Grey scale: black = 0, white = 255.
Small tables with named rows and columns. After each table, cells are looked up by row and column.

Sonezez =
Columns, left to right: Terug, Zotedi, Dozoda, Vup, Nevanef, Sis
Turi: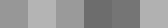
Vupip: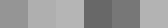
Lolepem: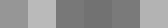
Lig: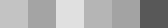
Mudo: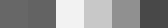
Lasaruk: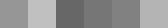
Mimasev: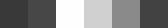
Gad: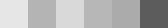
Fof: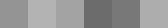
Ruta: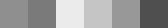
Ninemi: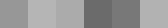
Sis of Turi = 177
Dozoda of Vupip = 181
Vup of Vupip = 104
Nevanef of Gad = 171
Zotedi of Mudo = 99
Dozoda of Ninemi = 171
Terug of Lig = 195
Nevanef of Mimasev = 138
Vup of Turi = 109
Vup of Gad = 183
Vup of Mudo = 200
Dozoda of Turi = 154
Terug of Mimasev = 57
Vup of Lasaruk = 118

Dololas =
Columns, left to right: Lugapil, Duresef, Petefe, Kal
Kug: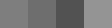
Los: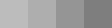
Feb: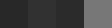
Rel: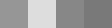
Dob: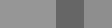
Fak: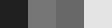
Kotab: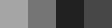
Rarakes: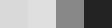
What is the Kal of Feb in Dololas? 119
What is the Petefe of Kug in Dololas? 82
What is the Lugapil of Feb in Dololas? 40
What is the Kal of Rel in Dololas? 121
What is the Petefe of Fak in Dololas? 104
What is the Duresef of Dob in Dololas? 150
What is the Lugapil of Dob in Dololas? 150
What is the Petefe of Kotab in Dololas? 33
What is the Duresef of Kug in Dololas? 110
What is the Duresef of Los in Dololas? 174
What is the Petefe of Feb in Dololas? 43
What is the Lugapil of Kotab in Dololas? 165
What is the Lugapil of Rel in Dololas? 150
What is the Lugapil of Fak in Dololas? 32
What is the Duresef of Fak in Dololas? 118
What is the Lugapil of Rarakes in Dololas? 217
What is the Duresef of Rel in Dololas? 221
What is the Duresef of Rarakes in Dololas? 223
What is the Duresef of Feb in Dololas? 49
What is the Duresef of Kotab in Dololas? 117

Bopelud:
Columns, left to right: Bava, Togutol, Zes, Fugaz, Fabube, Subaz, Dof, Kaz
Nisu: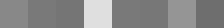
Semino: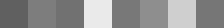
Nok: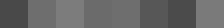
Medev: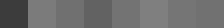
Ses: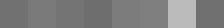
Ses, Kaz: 112
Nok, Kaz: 122
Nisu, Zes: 117
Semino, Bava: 96
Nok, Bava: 73
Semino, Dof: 207
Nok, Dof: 75
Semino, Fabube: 120
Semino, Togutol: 125
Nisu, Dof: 149
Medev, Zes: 112
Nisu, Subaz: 119
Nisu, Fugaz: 223
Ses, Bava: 113
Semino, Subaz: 142
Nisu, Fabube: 121
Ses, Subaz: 127
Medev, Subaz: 127

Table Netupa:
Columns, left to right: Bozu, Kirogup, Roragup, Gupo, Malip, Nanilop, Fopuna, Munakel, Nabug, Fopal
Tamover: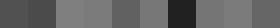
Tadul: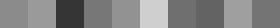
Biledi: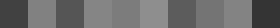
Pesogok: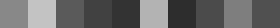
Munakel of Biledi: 116
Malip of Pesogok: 51
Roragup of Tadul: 53
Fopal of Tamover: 102
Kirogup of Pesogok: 195
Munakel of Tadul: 99
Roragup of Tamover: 127
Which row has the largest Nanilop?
Tadul

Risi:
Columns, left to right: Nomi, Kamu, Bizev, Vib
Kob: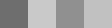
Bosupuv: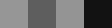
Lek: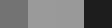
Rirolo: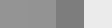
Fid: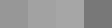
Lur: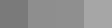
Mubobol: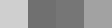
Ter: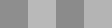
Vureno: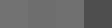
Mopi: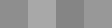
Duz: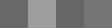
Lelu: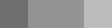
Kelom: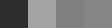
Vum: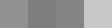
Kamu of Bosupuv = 94
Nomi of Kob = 110
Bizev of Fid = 166
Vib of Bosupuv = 18
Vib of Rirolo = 235
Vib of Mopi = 152
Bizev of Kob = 144
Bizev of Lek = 153
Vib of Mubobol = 162
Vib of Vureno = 78
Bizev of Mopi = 133
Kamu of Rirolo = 147
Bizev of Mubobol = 118
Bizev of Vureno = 112
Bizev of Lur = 143
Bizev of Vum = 132

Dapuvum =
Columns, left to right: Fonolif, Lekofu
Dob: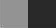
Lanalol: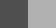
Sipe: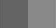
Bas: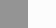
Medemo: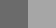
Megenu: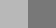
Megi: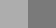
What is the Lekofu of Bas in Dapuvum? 252
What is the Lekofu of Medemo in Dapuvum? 166
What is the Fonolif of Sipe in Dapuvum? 100
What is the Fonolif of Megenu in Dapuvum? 184
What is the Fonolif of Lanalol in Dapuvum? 79
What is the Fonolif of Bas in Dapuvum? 148
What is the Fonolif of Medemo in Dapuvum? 107
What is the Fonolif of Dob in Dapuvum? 148

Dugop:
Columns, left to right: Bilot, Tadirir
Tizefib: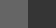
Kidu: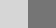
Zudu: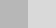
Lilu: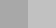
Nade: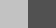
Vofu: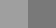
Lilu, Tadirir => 193
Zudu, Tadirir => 217
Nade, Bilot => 194
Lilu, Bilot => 168
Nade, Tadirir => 81
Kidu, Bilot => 214
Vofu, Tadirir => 121

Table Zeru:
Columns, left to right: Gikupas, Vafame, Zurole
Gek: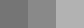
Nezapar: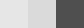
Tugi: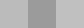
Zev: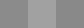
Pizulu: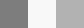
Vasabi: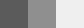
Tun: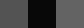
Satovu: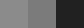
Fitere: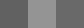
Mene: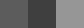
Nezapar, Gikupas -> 230
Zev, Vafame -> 161
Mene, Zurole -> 150
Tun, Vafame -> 8
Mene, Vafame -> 63
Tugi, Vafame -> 155
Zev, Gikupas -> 139
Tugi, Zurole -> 192
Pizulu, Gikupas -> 125
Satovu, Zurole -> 33
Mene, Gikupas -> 92
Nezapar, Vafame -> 218
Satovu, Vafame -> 123
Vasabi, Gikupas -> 91
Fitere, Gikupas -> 97
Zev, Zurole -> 137
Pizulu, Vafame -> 248

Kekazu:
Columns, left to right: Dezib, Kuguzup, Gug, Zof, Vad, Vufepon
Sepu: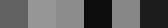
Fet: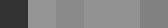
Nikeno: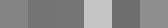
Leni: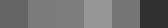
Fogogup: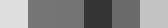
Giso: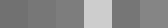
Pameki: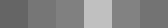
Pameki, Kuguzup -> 118
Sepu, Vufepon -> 28
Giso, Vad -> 118
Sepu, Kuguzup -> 150
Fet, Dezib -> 51
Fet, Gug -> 137
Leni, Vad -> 117
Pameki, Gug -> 128
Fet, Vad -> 146
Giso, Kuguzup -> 119
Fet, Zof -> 146
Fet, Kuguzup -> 148
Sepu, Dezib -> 98

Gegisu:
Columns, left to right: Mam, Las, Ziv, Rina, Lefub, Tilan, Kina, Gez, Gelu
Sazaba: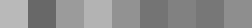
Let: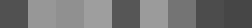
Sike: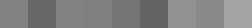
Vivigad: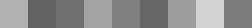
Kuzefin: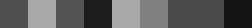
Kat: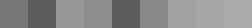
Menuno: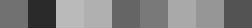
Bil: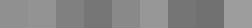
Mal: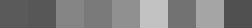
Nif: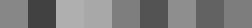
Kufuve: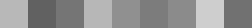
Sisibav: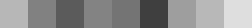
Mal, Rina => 122
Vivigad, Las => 98
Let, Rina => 158
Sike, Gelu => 163
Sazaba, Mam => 185
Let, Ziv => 144
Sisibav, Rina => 131
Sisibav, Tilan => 63
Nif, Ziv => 175
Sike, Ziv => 130
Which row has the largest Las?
Kuzefin

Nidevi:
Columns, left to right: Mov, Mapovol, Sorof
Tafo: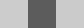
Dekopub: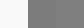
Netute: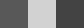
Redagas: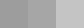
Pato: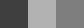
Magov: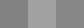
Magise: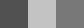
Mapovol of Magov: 161
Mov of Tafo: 204
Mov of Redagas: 157
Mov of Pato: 63
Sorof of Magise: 120
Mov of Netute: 88
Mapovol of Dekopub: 124
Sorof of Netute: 67
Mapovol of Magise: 195
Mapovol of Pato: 178
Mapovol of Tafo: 92
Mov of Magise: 81

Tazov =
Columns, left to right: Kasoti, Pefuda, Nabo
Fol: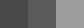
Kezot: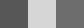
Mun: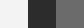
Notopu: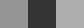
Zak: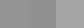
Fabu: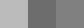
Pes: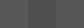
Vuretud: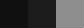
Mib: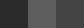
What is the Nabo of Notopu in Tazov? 173
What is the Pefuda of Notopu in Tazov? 52
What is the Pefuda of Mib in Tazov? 93
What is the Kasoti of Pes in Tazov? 88
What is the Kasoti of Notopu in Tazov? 149
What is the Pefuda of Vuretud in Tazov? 27
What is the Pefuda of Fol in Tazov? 91
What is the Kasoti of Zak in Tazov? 148

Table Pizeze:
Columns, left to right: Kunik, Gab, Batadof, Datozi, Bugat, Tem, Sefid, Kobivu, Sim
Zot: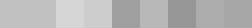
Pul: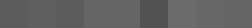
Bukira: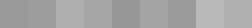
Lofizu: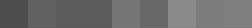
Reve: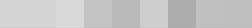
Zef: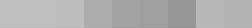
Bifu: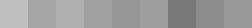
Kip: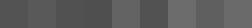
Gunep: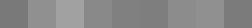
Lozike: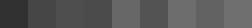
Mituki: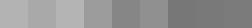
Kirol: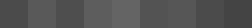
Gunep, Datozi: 137
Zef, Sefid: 150
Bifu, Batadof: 176
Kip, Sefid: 108
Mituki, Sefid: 119
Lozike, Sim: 111
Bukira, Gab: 157
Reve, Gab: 212
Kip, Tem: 82
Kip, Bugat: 99
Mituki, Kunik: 179
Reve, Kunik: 212
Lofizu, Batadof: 92
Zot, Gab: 192
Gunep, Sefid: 140
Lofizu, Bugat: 117
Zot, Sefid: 150
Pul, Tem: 82
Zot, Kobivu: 173
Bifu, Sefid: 120

